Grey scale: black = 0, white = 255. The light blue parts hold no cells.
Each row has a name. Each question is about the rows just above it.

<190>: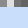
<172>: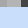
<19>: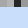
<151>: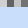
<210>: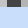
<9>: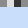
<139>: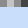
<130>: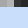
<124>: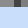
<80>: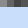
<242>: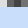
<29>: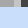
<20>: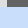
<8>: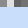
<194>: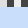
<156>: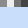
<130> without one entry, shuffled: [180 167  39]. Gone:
[53]
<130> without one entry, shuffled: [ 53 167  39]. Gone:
[180]
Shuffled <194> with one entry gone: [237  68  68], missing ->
[223]
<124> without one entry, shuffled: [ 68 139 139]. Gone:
[126]
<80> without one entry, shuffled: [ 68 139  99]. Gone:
[84]
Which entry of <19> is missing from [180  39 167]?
[152]
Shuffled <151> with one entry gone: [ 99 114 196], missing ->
[208]

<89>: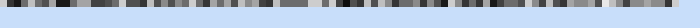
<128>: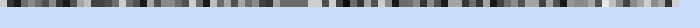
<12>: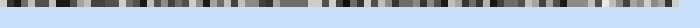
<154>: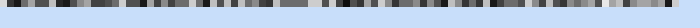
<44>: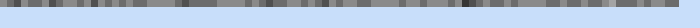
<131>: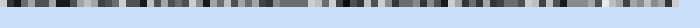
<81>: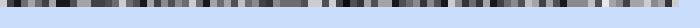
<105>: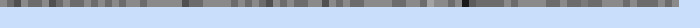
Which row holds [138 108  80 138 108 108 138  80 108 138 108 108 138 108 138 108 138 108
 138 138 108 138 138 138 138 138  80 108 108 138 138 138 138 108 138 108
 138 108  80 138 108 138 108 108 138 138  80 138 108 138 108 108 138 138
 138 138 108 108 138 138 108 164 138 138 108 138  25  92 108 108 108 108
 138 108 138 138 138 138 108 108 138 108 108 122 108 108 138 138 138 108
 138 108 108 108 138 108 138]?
<105>
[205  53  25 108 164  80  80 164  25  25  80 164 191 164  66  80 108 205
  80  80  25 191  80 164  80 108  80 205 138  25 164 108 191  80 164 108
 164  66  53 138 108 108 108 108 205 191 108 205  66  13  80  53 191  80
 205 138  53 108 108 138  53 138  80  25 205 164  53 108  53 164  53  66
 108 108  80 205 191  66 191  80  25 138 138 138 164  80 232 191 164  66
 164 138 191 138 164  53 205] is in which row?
<131>
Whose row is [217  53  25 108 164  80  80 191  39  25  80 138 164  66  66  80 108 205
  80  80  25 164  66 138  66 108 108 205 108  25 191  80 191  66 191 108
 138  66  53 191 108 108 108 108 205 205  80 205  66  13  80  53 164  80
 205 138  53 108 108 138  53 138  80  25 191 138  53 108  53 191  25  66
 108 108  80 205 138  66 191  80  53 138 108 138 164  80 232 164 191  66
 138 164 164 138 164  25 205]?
<154>
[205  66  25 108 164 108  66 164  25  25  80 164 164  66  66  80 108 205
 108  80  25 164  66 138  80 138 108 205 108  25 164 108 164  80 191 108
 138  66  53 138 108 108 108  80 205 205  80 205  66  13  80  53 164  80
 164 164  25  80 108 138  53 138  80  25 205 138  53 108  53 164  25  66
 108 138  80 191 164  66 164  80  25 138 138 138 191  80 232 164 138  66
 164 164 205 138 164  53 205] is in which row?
<81>

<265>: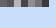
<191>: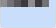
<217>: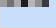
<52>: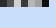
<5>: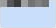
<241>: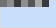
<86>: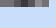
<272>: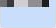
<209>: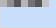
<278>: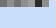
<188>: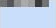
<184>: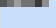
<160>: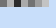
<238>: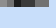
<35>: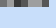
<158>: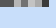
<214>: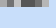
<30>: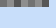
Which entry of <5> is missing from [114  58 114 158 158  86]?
[129]
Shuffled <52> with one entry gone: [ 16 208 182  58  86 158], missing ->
[43]
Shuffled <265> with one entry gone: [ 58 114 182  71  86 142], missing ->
[101]
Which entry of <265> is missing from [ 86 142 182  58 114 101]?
[71]

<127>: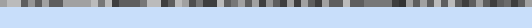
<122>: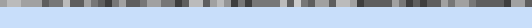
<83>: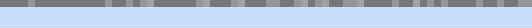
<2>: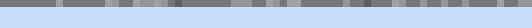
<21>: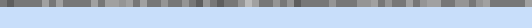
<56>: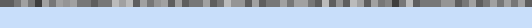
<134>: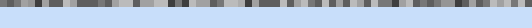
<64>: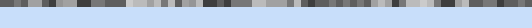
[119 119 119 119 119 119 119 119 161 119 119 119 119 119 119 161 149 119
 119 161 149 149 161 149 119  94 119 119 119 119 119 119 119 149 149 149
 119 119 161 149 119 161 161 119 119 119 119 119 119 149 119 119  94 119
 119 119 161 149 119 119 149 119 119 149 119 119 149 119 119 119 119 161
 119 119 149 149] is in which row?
<2>
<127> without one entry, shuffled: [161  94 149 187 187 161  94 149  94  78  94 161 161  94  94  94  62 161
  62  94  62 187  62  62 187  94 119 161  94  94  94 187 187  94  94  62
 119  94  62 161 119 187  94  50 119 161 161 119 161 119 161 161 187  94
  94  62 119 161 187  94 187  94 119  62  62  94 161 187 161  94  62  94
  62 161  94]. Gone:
[107]
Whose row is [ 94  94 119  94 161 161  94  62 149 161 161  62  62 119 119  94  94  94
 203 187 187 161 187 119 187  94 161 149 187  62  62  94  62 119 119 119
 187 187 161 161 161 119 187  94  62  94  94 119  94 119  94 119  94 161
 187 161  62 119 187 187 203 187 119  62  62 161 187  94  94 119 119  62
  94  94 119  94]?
<64>
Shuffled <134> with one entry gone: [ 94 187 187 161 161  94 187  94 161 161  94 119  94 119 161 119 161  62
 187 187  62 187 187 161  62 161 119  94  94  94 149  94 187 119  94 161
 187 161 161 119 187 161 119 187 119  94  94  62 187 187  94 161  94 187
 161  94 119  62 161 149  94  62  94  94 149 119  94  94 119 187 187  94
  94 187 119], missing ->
[173]
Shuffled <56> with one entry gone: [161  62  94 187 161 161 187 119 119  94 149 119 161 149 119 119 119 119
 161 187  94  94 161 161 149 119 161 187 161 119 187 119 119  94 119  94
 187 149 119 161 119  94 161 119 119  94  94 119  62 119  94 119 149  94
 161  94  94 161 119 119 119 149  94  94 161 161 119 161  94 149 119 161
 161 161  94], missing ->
[133]
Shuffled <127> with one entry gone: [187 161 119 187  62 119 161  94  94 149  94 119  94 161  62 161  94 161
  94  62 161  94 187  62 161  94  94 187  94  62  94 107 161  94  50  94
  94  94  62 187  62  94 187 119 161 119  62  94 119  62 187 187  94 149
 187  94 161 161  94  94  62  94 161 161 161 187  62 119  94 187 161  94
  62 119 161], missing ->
[78]

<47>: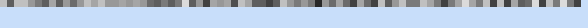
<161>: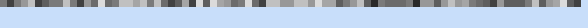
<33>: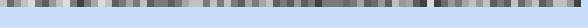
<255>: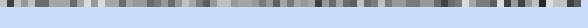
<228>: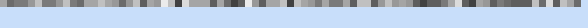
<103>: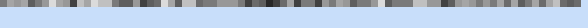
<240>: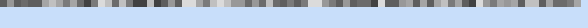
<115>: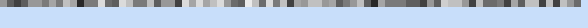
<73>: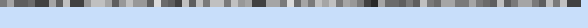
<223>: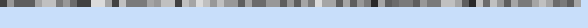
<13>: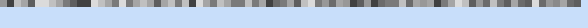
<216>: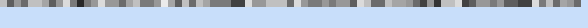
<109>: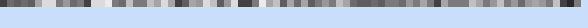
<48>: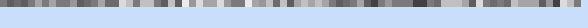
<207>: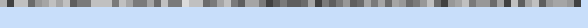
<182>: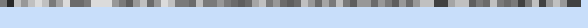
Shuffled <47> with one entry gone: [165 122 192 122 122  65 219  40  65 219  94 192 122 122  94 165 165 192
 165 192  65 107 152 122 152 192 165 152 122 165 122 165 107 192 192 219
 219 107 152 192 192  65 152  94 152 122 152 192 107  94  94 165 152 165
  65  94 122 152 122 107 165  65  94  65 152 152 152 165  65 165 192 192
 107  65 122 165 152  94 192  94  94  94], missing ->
[78]
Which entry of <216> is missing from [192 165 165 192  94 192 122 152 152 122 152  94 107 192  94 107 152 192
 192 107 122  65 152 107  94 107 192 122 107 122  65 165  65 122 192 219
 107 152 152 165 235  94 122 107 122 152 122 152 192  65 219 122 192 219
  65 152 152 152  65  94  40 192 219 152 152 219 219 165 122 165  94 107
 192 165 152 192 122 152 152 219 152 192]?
[52]
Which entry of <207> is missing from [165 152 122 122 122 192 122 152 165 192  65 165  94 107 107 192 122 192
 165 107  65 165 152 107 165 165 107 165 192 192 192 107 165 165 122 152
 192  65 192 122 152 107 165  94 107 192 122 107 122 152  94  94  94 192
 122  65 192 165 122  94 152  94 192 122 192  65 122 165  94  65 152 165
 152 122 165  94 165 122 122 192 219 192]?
[177]
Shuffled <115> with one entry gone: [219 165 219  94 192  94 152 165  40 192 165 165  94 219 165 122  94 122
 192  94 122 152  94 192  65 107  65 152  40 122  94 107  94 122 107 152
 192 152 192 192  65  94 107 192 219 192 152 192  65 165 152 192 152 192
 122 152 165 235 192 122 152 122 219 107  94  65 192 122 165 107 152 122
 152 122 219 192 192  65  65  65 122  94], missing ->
[206]
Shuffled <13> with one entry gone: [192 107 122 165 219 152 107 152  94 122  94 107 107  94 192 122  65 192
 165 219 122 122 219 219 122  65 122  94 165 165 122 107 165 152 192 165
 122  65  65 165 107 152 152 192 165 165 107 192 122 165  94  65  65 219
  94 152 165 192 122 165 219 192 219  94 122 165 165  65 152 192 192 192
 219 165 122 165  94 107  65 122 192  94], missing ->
[138]

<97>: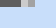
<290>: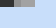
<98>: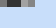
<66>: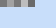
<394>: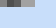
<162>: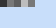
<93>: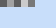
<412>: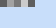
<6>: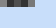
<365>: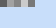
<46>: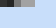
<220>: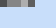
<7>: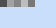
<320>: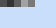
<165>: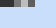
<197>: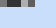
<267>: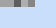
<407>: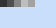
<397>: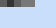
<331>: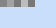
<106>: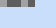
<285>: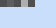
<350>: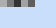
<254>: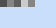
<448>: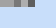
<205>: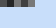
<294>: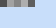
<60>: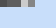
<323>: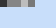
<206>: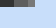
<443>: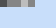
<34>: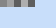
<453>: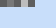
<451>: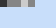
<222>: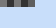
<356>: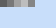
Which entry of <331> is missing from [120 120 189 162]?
[133]
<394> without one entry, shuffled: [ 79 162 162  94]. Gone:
[133]
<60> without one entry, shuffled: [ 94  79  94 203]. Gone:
[133]
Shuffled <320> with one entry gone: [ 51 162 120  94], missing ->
[79]
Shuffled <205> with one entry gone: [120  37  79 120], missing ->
[64]
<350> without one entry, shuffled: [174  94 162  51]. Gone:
[120]
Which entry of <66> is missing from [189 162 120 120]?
[106]

